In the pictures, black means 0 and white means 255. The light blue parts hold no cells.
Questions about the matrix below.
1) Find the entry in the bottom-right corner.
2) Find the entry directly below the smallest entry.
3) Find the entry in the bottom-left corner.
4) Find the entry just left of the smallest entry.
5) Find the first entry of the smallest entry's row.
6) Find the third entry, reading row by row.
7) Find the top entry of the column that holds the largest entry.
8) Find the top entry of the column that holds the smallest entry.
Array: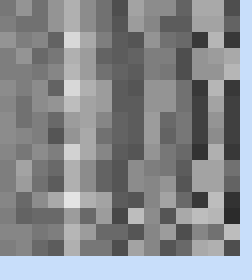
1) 78
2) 189
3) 126
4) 182
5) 126
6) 113
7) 176
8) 78

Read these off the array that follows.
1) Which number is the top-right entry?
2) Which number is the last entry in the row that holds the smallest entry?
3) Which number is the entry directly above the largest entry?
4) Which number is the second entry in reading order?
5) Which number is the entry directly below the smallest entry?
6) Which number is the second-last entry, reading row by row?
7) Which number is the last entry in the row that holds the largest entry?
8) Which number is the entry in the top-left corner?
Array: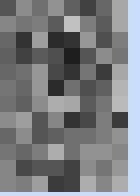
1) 166
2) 117
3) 97
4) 140
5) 51
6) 133
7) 166
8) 85

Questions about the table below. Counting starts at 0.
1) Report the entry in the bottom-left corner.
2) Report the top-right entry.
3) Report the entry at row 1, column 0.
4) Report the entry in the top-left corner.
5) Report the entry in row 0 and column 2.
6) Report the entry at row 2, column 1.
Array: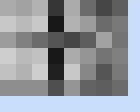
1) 142
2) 93
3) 200
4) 170
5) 178
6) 128

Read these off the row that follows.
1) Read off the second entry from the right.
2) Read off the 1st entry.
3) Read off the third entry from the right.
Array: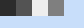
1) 238
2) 44
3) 83

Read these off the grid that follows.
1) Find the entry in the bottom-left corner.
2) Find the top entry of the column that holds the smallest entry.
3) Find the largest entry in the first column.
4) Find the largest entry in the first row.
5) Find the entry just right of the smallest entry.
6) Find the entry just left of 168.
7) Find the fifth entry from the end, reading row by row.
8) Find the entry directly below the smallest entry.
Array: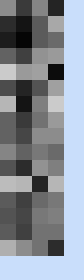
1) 175
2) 58
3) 203
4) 140
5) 91
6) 91
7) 114
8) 64

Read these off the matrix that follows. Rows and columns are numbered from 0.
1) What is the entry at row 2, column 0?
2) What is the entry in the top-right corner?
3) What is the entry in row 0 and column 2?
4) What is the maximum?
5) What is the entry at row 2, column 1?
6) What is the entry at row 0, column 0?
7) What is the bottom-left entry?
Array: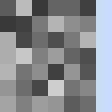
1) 172
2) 64
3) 56
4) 206
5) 70
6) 92
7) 164

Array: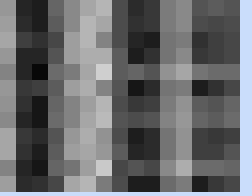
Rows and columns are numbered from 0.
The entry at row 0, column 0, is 151
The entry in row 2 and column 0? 165
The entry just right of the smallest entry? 107
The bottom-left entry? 158
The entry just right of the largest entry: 92
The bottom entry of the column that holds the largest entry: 123
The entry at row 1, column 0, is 158
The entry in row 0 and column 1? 37
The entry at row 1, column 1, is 43
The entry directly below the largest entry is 131
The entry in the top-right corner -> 84
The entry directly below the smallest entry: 63
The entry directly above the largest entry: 173
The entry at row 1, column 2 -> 29
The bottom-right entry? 70
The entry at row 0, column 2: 29
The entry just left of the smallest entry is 37
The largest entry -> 207
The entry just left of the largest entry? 165
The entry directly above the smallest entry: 37

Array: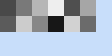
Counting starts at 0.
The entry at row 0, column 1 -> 121
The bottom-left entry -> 91
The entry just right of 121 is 182
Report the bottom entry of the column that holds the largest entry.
23

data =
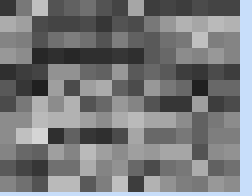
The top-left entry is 54
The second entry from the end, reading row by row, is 152
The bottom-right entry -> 140
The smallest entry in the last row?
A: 61
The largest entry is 213
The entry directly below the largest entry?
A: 97
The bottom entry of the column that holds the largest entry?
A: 83
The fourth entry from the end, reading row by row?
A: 126
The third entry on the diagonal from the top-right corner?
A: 192
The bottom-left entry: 132
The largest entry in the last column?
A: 178
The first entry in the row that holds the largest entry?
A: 140
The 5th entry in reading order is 97
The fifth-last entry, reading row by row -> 146
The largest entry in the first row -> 192
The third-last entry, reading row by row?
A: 120
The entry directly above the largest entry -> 186
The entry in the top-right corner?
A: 68
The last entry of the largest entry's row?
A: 126

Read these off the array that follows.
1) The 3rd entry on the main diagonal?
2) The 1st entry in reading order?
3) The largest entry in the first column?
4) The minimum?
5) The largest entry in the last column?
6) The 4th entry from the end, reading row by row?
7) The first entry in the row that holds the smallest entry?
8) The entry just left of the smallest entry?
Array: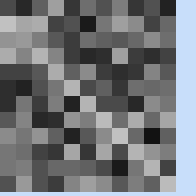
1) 125
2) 74
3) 193
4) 18
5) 187
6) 88
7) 139
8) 104

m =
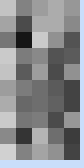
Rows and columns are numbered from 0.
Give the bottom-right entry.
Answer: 67
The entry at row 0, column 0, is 195
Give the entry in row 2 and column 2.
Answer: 202
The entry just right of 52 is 180
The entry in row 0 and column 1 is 130
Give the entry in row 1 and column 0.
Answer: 164
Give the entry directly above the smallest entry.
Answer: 75
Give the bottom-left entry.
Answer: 209
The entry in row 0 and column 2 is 157
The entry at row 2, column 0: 118

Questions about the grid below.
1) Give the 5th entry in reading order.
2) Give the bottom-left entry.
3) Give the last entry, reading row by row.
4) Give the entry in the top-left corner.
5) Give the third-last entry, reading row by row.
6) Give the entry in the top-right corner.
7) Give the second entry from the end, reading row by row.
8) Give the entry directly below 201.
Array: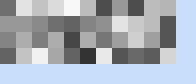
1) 248
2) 99
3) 213
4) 111
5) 105
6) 181
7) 92
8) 207
